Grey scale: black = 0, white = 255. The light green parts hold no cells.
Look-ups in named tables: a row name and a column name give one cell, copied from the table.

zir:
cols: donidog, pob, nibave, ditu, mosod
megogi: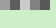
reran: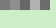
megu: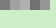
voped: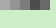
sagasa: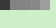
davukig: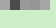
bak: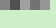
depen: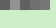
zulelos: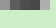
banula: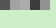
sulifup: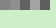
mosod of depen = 119
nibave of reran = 103
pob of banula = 162
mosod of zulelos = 174
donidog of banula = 84
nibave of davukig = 153
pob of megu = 161
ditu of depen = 112

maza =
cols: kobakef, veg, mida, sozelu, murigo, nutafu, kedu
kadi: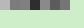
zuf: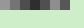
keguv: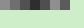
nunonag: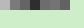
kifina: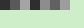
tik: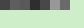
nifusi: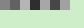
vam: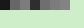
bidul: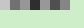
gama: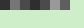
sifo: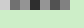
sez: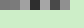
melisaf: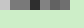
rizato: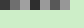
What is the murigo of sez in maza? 166
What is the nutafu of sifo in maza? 82
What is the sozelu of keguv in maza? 46
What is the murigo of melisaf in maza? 130
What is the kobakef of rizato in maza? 57
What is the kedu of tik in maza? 106
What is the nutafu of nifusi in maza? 71
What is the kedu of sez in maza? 144
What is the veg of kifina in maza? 89
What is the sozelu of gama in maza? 46
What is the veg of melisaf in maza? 122

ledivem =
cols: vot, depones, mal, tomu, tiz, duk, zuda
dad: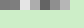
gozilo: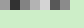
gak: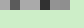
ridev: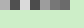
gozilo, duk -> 88
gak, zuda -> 143
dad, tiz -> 100
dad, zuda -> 182
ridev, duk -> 119
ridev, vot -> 177
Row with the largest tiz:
gozilo

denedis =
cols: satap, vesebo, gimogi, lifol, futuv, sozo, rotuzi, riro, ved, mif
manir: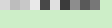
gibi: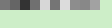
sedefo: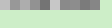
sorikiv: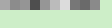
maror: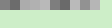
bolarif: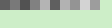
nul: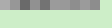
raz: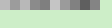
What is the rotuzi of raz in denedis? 155
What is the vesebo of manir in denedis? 189
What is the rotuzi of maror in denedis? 106
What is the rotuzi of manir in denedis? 59
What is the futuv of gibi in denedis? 215
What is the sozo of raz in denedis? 197
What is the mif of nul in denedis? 141
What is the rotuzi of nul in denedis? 153
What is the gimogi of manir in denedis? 200
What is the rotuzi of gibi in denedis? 220
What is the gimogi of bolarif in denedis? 82
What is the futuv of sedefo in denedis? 116
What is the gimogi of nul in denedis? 106
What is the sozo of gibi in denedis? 117
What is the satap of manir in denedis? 216
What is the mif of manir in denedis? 119
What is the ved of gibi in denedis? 136
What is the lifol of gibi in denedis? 112
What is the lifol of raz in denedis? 139

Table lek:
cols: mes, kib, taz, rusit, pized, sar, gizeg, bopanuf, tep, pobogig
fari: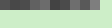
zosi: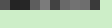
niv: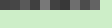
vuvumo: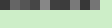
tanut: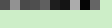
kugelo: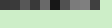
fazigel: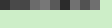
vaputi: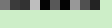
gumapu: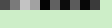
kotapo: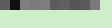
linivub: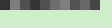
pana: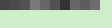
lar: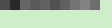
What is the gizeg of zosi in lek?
105
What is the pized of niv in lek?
120
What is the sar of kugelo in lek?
23
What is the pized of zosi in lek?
123
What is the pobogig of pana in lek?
109
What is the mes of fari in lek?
82
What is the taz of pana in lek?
82
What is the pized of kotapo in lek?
126
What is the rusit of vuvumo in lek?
70
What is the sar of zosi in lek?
66
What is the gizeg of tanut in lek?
20
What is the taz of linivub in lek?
80

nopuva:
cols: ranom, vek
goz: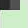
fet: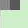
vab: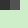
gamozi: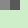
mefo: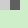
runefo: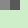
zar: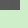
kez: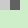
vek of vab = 82
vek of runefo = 88
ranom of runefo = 136
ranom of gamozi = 136
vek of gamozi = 88
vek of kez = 97
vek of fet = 88
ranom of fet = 136
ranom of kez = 203
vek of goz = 80
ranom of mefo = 206
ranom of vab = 50
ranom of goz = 42
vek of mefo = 95
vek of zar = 88
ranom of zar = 89

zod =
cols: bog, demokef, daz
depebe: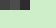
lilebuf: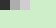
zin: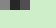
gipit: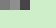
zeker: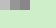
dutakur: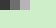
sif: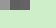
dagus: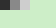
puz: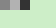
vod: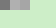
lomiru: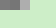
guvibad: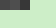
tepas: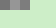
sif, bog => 151
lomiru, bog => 123
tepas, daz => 125
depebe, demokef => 77
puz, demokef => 178
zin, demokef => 39

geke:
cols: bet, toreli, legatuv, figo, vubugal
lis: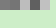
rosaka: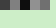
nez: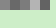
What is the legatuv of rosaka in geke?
14
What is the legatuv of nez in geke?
124
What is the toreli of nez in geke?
105
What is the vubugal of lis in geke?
193
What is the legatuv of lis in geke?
189
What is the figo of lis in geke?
96
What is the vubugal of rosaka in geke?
112
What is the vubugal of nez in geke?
99
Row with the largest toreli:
rosaka

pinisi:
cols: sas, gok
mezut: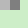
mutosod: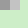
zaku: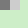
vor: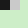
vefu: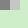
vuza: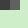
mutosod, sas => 155
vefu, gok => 198
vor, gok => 202
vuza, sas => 62
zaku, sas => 121
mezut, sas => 184
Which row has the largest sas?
mezut

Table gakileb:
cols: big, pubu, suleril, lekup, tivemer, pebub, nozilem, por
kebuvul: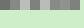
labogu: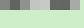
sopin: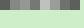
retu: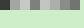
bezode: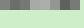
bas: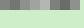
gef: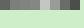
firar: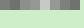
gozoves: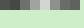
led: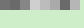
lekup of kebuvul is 128
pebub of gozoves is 143
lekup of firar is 150
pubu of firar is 113
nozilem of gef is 107
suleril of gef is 130
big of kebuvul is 112
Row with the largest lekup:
led

